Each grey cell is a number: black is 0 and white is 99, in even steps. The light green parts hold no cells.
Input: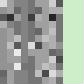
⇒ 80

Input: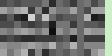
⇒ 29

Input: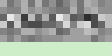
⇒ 51

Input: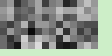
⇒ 74

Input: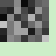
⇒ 37

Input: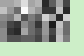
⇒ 64

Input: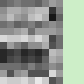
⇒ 61
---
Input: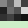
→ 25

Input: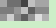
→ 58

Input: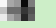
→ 54

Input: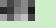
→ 64

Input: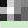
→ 66

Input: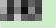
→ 38

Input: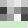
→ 61

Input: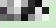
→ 56
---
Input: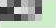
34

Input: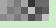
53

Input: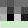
69

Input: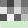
32

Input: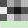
37

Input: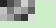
70

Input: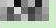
56

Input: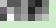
29
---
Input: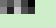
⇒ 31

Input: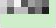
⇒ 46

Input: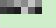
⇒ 37

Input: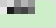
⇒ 26

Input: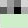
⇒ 2

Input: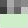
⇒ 39

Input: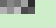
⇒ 29

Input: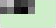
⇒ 2

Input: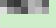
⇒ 75
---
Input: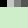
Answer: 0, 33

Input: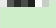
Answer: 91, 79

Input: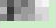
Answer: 55, 84

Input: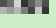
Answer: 31, 20

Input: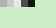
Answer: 69, 8

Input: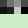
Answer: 24, 1

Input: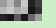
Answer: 61, 61

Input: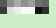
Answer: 34, 18
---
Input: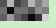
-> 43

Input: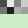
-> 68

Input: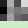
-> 46

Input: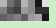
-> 25

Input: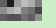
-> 73

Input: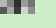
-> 23
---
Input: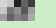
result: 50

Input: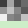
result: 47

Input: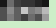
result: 37

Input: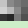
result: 47

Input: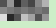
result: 32

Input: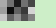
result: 55
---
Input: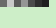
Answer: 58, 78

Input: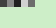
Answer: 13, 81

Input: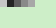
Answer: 36, 77

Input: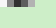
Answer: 19, 96

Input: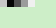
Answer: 31, 93

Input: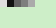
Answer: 38, 86

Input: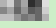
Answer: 58, 86

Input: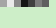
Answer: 8, 91

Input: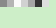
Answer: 81, 97
